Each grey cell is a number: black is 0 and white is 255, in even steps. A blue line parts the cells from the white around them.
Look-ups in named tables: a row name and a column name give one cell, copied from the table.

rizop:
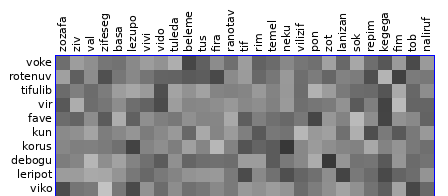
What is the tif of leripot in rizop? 75
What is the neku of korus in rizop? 55
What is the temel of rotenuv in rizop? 119
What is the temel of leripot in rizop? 113
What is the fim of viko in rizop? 163
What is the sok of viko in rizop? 145
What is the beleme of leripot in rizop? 147
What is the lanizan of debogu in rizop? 149
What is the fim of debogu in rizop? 150
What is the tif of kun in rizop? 127

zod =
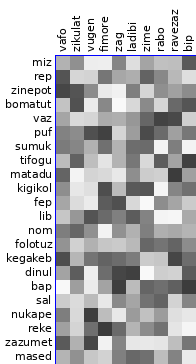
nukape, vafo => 126
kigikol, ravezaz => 133
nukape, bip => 231
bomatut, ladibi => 216
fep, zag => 80
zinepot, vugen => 140
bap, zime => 101
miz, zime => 164
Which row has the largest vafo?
bap

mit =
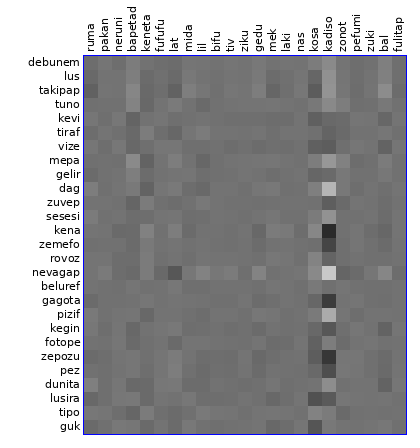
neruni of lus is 115
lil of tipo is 121
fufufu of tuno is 115
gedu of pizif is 119
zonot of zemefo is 111
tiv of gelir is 113
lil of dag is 105
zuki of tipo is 114
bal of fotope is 113
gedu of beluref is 112

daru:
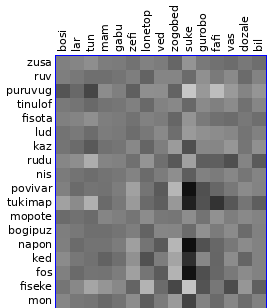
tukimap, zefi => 154
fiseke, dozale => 150
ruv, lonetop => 99
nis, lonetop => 107
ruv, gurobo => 144
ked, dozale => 101
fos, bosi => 128
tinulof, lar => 116
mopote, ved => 120
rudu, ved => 111
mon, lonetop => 93
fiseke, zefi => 100

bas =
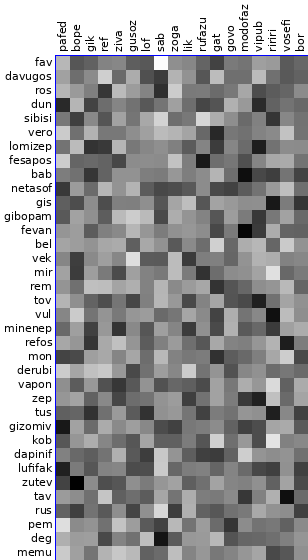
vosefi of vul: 188
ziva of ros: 186
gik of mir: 158
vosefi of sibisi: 135
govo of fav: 122
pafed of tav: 155
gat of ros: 107
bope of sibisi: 63
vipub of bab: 72
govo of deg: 84
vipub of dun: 43
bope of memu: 160
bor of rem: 101
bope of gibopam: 162
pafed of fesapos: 204
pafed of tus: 96

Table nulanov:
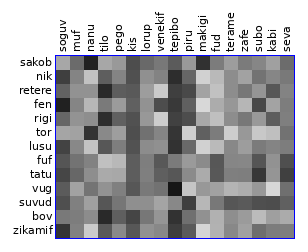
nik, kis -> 80
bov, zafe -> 155
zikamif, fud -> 178
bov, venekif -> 149
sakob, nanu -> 34
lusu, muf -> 136
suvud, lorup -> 143
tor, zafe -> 152
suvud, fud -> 120
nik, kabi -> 134

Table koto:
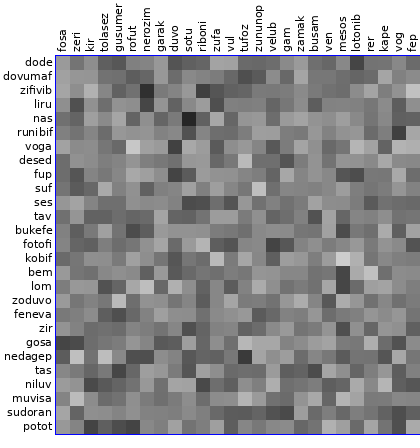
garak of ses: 140
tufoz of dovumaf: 79
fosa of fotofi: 132
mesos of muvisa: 180
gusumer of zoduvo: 185
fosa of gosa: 69
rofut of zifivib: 113
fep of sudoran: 96
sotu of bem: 105
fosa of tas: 135
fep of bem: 138
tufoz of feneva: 152

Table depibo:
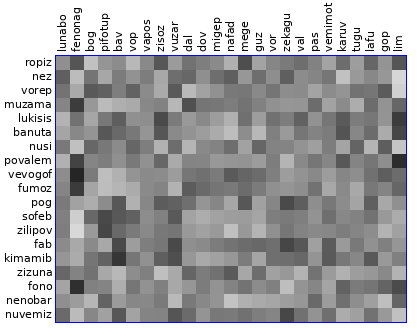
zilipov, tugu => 133
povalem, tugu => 132
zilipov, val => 131
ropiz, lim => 85
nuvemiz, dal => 107
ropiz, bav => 140
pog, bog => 173
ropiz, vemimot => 163
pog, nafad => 166
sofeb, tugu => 130
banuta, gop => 171
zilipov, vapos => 137
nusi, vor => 131
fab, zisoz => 119
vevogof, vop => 148
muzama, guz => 129
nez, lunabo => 95
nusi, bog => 103
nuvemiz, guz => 126

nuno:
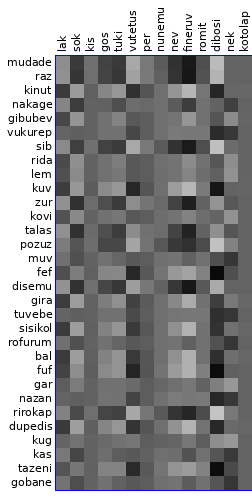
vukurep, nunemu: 111
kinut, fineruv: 181
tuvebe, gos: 113
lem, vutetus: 88
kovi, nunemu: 109
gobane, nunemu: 111
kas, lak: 120
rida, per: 93
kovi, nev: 115
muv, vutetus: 88
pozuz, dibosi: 193
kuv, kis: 92
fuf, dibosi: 12
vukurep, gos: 113
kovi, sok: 137
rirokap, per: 118
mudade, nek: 99

